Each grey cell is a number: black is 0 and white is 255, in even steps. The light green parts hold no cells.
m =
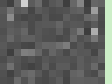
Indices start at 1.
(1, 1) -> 79
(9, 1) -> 77
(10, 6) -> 74
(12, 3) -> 106
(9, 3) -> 85
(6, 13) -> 89
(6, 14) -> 118
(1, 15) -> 98
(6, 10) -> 78
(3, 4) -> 71
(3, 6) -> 72
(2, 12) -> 98
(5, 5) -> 75
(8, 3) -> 97
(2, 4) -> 95
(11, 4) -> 100
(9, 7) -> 87
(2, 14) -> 158
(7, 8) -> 101
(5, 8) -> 79
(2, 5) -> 70
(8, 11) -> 94
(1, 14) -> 102
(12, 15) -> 87
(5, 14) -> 173
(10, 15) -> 74
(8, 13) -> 88
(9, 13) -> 83
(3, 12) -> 80
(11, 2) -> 66
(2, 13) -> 68
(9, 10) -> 85
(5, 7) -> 81
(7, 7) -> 102
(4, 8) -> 89
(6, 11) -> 104

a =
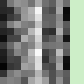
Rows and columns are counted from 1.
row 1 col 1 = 44
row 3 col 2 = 58
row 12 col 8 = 81
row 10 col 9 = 166
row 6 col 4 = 174
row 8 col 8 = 89
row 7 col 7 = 113
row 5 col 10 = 77
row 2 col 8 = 76
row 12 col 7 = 157
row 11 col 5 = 121
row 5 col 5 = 182
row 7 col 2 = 105
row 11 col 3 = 140
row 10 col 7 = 81
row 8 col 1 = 32
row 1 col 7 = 112
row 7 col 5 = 132
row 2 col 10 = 10
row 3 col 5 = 170
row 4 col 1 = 55
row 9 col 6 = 219
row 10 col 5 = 153
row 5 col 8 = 46
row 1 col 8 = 95
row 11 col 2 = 119
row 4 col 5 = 122
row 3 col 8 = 99
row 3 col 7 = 99
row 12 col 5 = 165
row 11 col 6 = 179
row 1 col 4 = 141
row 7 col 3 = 149
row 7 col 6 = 191
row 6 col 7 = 76
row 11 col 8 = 80

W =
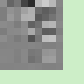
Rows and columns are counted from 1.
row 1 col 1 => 143
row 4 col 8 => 182
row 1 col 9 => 134
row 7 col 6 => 132
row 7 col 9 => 131
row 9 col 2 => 134
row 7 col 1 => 131
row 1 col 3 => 118
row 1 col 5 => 43
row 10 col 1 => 131
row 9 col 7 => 156
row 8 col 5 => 120
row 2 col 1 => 126
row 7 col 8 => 128
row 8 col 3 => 129
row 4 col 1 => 139
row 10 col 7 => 129
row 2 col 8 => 104
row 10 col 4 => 132
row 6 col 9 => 138
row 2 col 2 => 146
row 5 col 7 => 93
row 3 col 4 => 176
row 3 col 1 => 126
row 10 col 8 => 129
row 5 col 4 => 144

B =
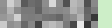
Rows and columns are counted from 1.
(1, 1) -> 146
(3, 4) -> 126
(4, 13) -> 54
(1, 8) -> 216
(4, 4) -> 105
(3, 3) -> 208
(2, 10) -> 140
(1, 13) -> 80
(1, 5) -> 109
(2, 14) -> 124
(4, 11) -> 71
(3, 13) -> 106
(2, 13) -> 100
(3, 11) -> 145
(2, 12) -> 161

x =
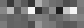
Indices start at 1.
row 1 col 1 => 111
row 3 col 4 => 97
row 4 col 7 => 124
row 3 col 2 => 99
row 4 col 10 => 88
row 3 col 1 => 109
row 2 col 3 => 86
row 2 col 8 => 143
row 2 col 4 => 144
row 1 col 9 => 106
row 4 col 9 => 99
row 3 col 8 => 97
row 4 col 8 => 121
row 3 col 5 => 122
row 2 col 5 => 247
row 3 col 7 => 122

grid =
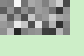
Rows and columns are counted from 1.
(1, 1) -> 133
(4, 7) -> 99
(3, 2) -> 92
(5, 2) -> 191
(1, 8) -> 168
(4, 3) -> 232
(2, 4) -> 141
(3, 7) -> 154
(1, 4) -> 115
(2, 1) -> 93
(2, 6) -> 158
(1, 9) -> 206
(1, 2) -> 128
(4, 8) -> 180

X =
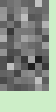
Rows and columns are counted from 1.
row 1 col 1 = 101
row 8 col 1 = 147
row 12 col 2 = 93
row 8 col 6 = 98
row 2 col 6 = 101
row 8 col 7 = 104
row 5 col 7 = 131
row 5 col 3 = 121
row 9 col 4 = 57
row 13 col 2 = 95
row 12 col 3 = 122
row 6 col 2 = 89
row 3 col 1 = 153
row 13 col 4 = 90
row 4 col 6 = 104
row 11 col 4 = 134
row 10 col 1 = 81
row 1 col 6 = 194
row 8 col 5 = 130
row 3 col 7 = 122
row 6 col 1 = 175
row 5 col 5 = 118
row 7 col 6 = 100
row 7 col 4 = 122
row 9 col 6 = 31
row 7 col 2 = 93
